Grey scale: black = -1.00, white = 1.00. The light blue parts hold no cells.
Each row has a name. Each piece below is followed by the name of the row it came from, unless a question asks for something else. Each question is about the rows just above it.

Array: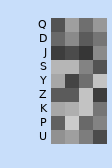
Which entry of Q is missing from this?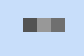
[0.25]
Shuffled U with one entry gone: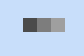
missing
[0.14]
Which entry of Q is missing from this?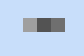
[0.19]
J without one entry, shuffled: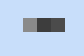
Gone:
[-0.58]

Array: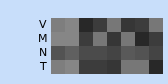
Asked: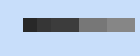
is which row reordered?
M
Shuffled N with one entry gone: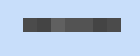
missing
[-0.30]
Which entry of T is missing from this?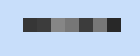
[-0.01]
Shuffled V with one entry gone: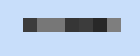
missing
[0.05]
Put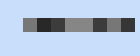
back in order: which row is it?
M
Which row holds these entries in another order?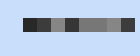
M

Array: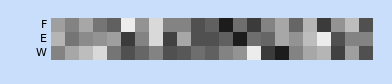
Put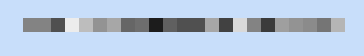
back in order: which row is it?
E
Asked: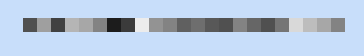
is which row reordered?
W
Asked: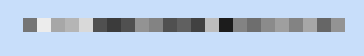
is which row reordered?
E
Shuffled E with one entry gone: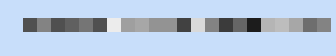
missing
[0.09]
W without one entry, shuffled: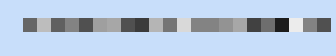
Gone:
[-0.31]

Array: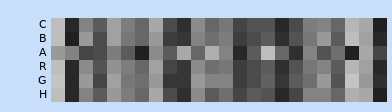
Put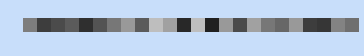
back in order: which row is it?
B
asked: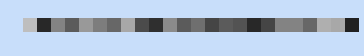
H
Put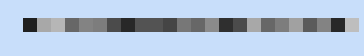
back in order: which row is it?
C
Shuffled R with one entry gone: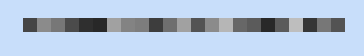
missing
[0.14]
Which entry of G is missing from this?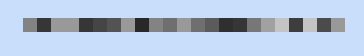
[-0.24]
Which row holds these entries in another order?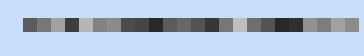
R
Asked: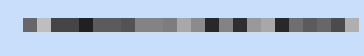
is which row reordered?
H

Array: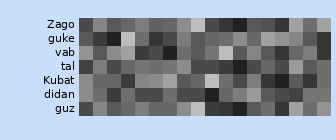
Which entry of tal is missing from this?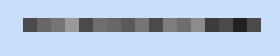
[-0.48]
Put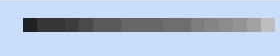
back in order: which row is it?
guz
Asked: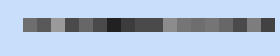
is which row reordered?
tal
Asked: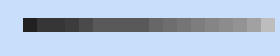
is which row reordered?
vab
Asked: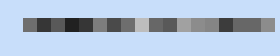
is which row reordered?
Kubat
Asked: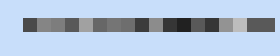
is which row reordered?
vab
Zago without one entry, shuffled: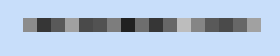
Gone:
[-0.24]

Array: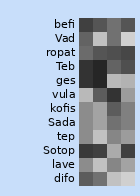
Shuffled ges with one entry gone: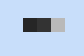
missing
[0.40]
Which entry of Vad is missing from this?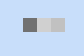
[-0.22]
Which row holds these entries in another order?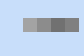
Sada
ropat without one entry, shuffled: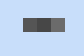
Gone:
[-0.38]
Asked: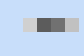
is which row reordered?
difo

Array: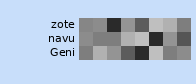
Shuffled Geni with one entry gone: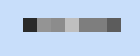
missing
[0.39]
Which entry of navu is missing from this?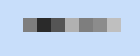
[0.16]
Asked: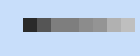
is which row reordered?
navu
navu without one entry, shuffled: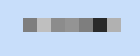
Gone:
[-0.33]
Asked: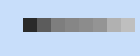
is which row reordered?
zote
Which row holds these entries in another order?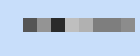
navu

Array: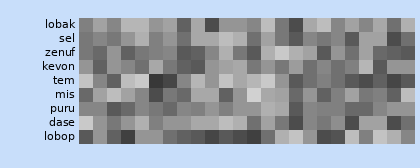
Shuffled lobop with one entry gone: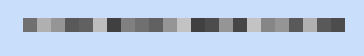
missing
[-0.35]
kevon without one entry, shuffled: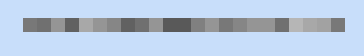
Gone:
[0.22]
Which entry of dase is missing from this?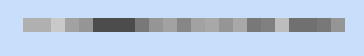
[0.11]

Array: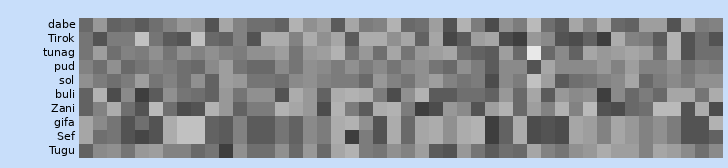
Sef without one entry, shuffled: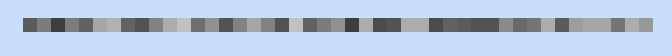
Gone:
[-0.45]
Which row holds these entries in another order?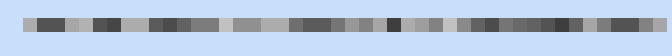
Sef

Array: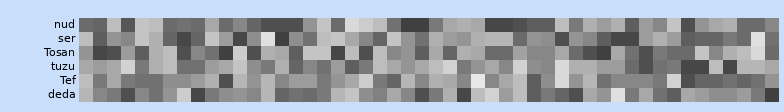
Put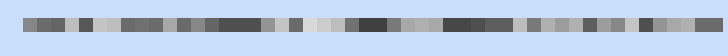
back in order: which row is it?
nud
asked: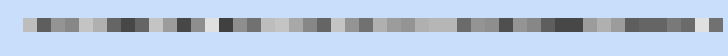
ser
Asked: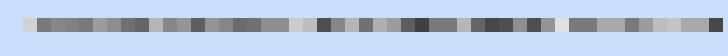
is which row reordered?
deda
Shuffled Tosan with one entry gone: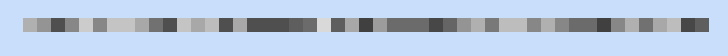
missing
[0.27]
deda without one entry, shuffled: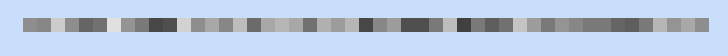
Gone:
[0.01]
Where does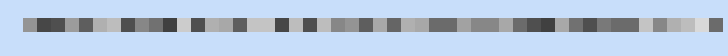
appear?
Tosan
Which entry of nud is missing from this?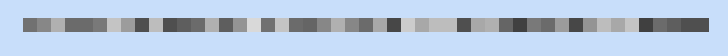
[-0.32]

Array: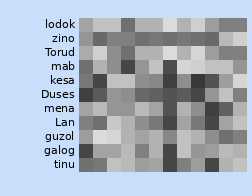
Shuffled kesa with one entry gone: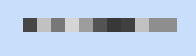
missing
[0.06]
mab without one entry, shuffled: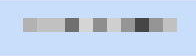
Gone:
[-0.40]
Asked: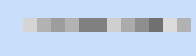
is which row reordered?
Torud
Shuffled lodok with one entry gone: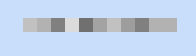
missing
[0.62]
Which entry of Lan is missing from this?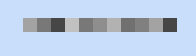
[0.57]
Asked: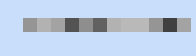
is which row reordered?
mena
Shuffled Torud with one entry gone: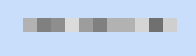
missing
[0.34]

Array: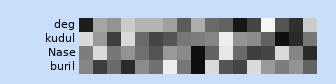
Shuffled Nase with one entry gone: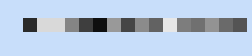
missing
[-0.07]
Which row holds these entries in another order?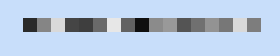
Nase
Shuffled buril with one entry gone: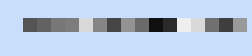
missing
[0.09]
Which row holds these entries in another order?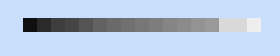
buril
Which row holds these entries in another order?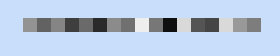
buril
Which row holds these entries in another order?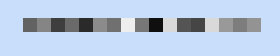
buril

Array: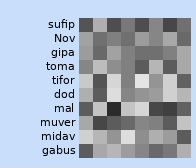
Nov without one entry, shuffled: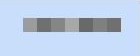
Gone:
[0.27]
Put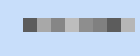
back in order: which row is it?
toma
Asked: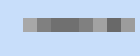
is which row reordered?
gipa
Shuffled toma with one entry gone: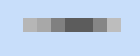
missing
[0.11]
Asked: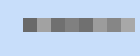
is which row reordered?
Nov
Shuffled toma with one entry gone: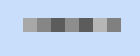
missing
[0.48]
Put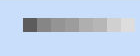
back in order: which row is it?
dod

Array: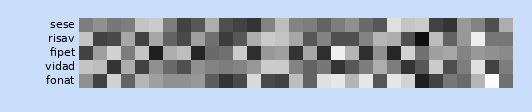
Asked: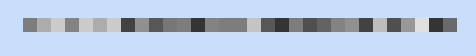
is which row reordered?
vidad
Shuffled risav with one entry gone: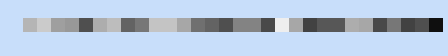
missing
[-0.53]
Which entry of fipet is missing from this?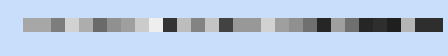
[0.08]

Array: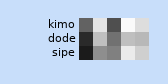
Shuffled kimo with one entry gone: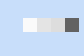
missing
[-0.38]
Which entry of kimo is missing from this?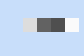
[0.79]
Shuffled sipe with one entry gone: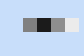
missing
[0.62]
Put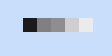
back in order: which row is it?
sipe
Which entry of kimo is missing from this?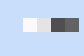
[0.73]
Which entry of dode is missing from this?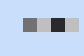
[0.44]

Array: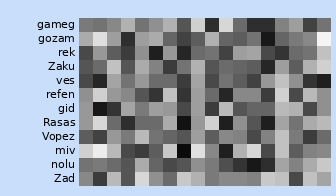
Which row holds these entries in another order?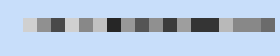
refen
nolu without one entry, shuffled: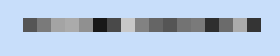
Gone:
[-0.38]
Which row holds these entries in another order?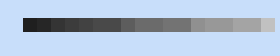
ves

